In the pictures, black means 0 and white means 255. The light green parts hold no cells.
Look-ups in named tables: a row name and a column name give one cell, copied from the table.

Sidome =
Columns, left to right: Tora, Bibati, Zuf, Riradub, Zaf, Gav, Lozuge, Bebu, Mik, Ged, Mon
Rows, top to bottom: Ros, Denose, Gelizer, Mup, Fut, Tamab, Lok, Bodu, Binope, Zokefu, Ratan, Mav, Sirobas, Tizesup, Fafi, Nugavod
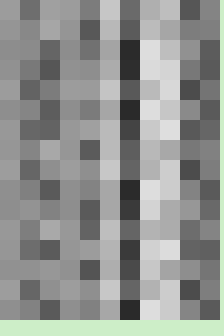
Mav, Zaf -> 99
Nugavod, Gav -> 167
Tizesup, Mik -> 164
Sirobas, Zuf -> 91
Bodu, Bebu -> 184
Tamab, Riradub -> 142
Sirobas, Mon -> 96
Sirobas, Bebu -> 209
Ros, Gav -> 198
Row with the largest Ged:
Ratan

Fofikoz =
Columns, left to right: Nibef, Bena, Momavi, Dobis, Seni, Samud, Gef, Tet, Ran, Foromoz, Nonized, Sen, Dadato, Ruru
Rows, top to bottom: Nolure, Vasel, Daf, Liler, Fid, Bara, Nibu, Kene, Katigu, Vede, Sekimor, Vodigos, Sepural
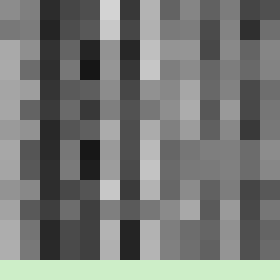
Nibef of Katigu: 165
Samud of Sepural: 176
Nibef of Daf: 169
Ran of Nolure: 99
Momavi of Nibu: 40
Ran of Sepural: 128
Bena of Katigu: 88
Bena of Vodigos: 116

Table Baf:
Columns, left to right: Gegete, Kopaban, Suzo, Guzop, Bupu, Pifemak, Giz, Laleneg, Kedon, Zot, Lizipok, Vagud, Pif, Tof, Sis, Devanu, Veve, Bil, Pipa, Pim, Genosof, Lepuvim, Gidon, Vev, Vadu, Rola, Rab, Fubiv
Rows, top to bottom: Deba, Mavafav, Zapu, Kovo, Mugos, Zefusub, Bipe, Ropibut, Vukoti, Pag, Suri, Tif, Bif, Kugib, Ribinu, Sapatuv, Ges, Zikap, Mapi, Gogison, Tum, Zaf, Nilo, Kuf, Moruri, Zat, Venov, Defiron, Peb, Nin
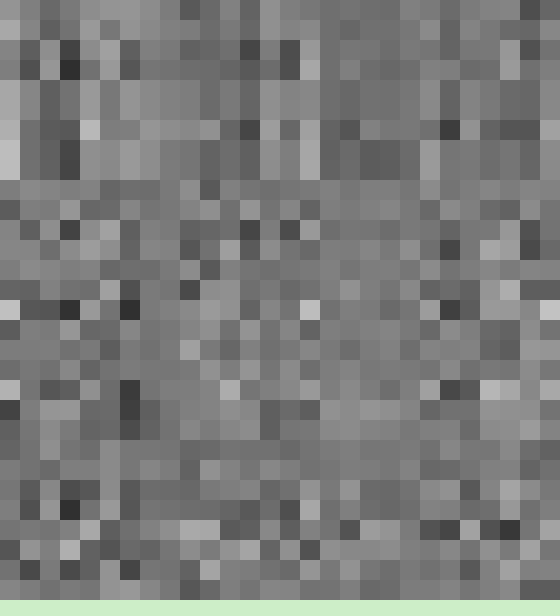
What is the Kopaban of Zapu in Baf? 94
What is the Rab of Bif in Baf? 74
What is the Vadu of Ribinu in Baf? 149
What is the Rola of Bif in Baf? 157
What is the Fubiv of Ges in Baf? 115
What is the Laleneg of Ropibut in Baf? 141
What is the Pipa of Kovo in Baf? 109
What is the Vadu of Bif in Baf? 166
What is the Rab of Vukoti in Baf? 102
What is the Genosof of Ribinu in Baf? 136
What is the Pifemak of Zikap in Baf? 93
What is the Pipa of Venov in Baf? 156
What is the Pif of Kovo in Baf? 89
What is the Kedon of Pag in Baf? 121
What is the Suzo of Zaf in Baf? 138
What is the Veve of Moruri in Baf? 121
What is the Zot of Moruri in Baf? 104

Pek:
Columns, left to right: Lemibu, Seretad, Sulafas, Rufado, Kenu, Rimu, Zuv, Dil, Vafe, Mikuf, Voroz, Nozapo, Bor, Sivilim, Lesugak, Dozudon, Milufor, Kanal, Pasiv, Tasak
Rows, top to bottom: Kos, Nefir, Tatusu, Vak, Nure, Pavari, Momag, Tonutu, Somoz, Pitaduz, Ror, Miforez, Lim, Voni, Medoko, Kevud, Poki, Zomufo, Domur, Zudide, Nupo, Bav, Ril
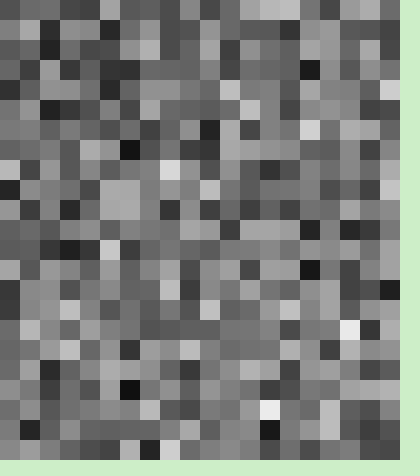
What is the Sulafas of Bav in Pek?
94
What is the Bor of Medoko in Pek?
161
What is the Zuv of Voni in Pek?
95
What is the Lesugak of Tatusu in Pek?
95
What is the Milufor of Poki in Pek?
124
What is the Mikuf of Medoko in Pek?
60
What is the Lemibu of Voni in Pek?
165
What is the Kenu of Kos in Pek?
65
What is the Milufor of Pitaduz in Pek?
77
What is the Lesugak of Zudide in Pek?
78

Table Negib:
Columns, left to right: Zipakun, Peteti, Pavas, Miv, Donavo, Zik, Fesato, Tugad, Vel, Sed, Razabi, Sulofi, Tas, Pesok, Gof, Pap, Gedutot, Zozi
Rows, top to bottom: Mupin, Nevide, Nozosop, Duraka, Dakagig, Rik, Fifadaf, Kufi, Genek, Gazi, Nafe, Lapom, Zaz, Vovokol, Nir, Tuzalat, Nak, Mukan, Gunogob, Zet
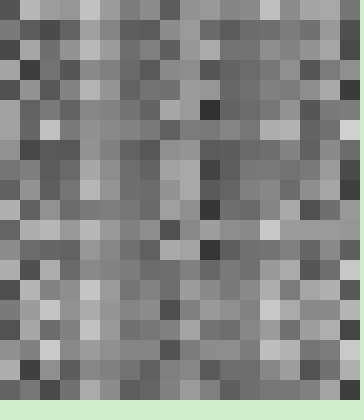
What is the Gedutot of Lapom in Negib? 154
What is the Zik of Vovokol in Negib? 131
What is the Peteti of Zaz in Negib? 108
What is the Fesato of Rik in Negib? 115
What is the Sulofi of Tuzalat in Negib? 143
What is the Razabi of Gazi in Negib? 90
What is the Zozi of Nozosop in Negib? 74
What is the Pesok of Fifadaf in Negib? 173
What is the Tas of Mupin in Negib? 138
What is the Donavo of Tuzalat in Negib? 171
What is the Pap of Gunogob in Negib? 82
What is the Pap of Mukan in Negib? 117
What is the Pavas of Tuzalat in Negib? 196
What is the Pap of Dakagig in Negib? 141
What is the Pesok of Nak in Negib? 154
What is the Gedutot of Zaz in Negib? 137
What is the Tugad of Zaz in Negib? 96
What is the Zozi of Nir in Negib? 87
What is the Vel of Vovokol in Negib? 111

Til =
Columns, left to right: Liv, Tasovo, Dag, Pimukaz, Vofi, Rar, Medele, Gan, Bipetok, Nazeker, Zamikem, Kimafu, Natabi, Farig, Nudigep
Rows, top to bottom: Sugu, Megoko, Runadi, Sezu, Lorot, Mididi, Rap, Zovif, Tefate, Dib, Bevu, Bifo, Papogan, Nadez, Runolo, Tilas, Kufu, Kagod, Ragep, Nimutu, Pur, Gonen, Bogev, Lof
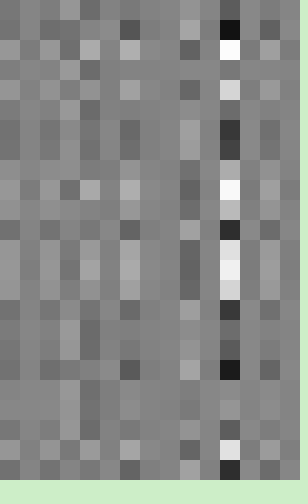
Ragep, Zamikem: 126
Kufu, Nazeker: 140
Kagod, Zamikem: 133
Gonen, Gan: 130
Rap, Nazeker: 159
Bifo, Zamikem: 129
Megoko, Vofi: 132
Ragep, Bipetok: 131
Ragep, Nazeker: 164
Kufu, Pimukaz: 153
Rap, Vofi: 117
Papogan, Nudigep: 127
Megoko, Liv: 115
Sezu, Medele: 131
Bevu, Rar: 127
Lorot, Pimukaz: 126

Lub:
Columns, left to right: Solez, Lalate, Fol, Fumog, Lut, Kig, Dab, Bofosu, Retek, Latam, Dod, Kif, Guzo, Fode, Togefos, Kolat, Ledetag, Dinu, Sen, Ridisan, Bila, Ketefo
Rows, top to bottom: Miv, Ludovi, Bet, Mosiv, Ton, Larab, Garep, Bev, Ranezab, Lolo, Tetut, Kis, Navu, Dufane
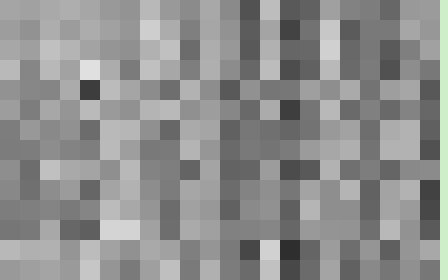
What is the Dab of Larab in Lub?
145
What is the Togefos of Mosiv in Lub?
77
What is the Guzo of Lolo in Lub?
131
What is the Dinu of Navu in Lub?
110
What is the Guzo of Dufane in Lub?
107
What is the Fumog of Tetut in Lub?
122
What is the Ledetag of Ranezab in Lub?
178
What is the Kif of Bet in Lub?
152
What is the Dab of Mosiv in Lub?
123
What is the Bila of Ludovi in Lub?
166
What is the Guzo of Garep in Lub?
119
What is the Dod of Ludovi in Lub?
166
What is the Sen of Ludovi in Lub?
121
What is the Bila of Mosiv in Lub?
141
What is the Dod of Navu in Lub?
149
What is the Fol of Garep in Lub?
137
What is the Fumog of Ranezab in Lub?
169
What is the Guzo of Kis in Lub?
130
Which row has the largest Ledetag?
Bet

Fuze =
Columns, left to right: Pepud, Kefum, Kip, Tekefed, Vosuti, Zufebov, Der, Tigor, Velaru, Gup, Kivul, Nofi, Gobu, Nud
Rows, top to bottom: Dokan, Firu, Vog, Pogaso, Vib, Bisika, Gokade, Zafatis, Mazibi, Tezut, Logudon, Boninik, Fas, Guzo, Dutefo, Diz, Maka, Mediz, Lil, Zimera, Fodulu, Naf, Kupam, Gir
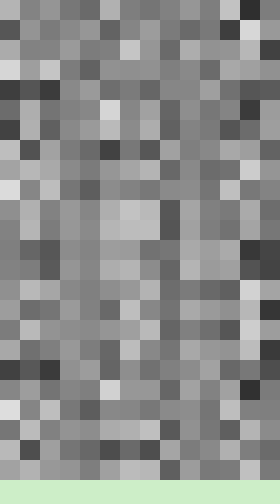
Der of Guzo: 180
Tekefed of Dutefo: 136
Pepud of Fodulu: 221
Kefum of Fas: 102
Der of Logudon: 194
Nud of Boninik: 119
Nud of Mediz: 58
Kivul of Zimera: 130
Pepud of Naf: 118
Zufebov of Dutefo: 142
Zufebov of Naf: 171
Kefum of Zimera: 157
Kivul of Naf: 119
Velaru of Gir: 95
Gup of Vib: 134
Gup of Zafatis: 127
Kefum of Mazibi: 183
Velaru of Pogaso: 127
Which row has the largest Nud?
Dutefo

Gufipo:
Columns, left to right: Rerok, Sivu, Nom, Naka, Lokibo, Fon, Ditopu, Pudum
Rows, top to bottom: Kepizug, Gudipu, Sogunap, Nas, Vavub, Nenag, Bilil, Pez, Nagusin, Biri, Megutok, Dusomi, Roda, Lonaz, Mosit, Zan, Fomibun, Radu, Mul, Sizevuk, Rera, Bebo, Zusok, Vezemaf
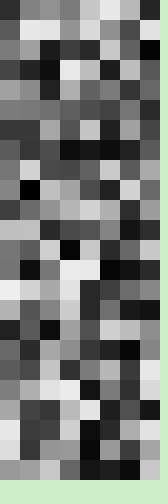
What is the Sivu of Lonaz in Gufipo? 15
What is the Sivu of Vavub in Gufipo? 139
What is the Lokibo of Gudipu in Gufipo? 217
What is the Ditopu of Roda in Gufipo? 104
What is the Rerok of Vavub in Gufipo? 161
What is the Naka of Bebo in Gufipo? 207
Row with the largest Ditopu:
Biri

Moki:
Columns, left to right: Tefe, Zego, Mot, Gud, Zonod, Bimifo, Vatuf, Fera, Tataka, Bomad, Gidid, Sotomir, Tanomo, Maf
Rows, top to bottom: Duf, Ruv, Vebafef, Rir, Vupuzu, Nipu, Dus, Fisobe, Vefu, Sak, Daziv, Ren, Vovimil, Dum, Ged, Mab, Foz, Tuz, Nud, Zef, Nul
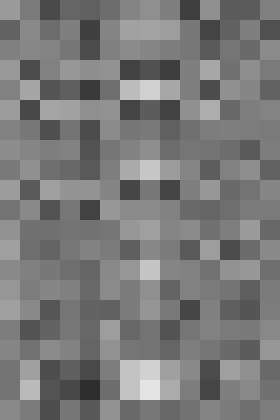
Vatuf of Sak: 71
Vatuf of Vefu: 170
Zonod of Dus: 76
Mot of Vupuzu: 84
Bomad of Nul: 114
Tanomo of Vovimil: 107
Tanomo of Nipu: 126
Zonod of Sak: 147
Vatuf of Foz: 103
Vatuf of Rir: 66
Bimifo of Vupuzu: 111
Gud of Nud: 95
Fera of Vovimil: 135
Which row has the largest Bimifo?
Foz

